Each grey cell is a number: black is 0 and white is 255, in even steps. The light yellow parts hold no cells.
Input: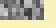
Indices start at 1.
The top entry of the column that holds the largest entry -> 102
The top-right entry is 191
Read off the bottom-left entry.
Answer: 118
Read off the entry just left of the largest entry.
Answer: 178
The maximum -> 207
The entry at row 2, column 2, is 75
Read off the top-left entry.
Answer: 118
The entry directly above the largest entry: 178
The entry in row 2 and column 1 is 178
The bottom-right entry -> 102
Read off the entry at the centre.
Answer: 162
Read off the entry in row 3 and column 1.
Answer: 191
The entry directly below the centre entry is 148

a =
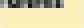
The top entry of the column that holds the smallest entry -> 47
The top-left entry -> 130
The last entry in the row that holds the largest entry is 130
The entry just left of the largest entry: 160
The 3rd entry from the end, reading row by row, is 146
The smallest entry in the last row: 18
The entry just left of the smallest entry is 176
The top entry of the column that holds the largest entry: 176
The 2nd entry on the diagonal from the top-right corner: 34

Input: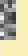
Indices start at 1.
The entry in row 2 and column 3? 87
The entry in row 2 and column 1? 73
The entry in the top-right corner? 128
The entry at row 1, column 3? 73
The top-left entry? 142
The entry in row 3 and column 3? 169
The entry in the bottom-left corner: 101
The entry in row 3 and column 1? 87
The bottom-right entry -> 142

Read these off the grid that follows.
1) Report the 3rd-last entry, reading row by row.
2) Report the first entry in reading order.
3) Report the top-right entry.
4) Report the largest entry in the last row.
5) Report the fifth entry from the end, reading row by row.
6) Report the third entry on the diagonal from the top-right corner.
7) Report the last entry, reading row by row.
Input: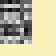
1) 69
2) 43
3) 100
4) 225
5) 168
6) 100
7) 184

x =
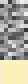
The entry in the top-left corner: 211
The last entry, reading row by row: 109
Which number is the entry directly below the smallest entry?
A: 181
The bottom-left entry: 63
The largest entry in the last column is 239
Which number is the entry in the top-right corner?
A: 224
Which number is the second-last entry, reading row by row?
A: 137
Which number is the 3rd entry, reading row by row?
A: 63
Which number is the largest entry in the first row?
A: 239
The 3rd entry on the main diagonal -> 94
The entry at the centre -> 195
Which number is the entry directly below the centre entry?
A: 94
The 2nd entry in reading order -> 211
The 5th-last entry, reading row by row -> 151
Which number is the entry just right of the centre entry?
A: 151
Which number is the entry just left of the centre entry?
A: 195

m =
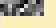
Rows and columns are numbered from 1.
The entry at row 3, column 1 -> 71
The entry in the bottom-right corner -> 71
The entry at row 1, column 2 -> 142
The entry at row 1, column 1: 170
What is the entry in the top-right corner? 98
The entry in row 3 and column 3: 157
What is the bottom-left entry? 170
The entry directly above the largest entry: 14
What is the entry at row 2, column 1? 26
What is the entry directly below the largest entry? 40
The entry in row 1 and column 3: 157

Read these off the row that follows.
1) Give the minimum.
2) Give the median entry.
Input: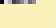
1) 9
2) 136

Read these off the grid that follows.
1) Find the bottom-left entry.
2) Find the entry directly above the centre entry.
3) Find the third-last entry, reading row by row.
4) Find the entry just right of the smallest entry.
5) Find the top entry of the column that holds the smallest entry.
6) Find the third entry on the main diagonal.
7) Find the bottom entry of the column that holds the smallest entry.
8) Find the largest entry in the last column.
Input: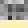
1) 191
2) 134
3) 104
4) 162
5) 207
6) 76
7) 46
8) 175

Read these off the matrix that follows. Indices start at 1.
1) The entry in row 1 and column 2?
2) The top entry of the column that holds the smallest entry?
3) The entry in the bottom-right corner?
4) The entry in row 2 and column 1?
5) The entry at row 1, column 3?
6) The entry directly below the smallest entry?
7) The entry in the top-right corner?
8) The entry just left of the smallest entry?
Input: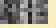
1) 52
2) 66
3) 95
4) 120
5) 80
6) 52
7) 80
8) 173
